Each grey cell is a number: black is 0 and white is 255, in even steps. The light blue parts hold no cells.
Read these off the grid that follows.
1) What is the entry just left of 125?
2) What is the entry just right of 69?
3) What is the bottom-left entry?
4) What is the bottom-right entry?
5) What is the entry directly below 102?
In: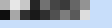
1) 80
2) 58
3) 14
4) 221
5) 90

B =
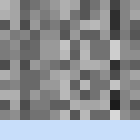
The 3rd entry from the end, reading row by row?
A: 216
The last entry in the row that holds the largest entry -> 123
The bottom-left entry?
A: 132
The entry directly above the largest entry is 27
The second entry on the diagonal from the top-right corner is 132
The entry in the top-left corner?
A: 184
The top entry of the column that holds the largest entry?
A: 67
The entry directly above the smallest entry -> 46
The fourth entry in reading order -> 114
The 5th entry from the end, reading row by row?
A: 105
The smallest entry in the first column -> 76
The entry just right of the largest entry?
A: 142
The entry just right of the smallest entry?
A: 132
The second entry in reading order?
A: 165
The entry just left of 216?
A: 105

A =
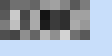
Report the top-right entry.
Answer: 124
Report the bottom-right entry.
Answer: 89
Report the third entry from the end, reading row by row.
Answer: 211
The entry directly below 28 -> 182
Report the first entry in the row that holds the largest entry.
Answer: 79
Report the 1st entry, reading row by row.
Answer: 79
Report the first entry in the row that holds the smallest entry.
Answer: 89
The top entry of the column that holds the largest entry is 133
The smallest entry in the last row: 69
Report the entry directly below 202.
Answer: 191
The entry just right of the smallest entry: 59

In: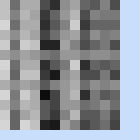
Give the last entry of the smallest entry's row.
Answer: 101
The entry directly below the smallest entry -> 89
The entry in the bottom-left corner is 213
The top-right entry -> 77
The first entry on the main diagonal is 193
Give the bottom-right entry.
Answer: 68
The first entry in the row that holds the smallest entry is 213
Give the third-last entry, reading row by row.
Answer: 89
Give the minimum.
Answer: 13
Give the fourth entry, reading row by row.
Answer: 172
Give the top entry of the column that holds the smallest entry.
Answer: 77
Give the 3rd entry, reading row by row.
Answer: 172
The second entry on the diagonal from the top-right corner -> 121
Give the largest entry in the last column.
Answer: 142
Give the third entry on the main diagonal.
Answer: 172
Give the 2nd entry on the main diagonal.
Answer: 130
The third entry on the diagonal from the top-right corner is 101
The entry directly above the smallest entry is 89

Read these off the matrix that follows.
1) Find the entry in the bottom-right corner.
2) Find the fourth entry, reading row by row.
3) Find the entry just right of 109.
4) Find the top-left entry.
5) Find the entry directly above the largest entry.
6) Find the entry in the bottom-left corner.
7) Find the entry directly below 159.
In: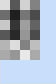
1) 169
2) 130
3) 31
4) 221
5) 130
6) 169
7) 150

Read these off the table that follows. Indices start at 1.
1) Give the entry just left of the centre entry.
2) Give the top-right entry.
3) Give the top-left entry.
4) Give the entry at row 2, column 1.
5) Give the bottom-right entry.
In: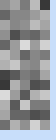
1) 198
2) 56
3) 144
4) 102
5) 156

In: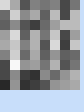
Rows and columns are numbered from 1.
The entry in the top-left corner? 217
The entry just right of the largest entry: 148
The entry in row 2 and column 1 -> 106
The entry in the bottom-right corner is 169
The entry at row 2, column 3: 138
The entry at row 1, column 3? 84
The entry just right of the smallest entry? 148
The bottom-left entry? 40
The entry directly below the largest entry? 138
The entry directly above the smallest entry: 72
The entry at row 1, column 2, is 169
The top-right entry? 117
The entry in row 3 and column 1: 96

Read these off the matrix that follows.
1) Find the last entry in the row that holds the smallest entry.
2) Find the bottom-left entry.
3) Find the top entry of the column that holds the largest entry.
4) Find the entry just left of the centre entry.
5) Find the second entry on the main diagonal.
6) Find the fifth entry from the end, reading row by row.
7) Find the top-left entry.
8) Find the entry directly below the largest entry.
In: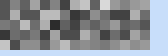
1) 85
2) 196
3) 217
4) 97
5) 175
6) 121
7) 85
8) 109

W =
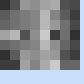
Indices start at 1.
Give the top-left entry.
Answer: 48
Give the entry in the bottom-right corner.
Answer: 101
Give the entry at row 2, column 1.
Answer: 91
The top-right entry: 72
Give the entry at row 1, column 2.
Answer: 81
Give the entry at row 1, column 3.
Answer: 152
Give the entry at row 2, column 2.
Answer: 112
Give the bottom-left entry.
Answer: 60
